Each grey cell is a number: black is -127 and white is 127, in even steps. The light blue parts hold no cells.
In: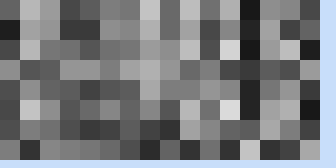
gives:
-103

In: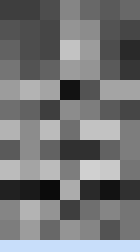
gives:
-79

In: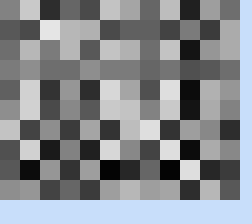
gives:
8

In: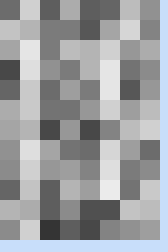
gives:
73

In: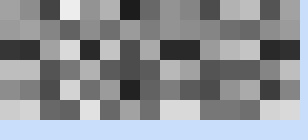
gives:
62
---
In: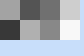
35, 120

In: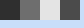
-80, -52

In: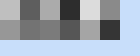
63, -74

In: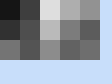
-106, -17

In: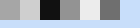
38, -16

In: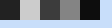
-93, -114

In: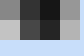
7, 52

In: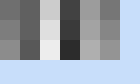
-16, 20

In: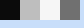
-116, -15
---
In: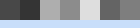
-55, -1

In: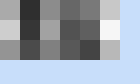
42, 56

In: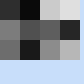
-81, 55

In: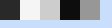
-86, 23

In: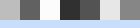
61, 6

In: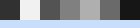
-78, -105

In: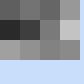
-32, 10
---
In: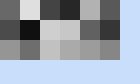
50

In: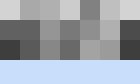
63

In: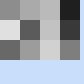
58

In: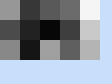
-20

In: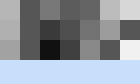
60

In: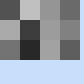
21

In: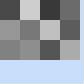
-70

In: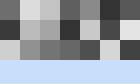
-76

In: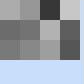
-72
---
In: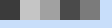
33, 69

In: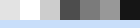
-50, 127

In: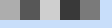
79, 79

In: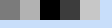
-127, 71

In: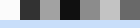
-111, 123

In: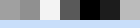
-38, 115

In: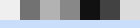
8, 111

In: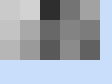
-23, 82

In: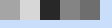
-87, 87
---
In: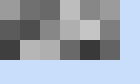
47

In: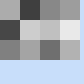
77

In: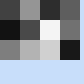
-54

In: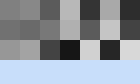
-36

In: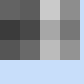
-55

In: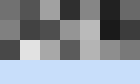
58
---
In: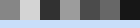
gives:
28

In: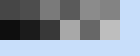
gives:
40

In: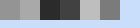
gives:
41

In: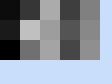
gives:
43

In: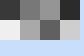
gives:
78

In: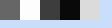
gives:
91

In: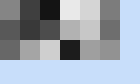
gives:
85

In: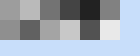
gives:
72
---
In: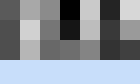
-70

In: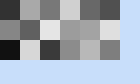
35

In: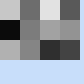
34

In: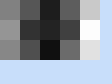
-63

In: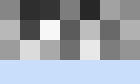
-22

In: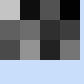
-80

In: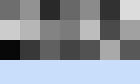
-53

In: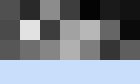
-25

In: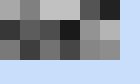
19

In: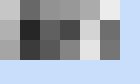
84
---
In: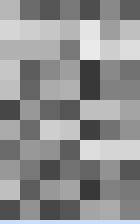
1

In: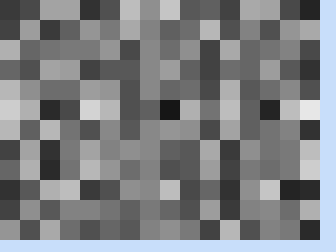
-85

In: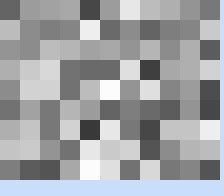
-43

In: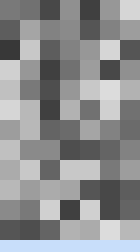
56

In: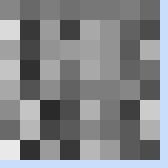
-51

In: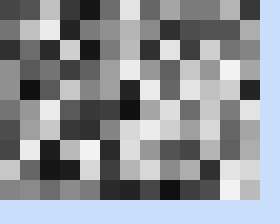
58

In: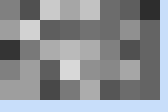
-27
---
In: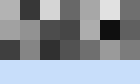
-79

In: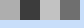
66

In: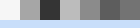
-75

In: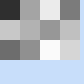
122

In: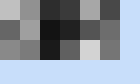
-101

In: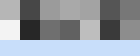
-16

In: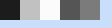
123

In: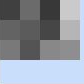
8
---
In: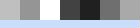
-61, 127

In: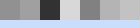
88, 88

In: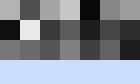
-35, 105

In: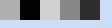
81, 81

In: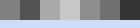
71, 71

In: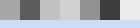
80, 108
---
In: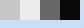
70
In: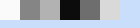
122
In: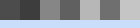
-51
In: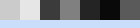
75
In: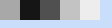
40
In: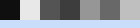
-112
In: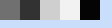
-15
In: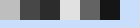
62
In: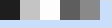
-97
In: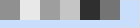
16
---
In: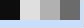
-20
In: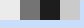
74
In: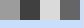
-26
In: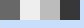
-72
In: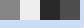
-50
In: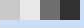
-78
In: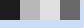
-23
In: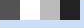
-93
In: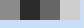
78
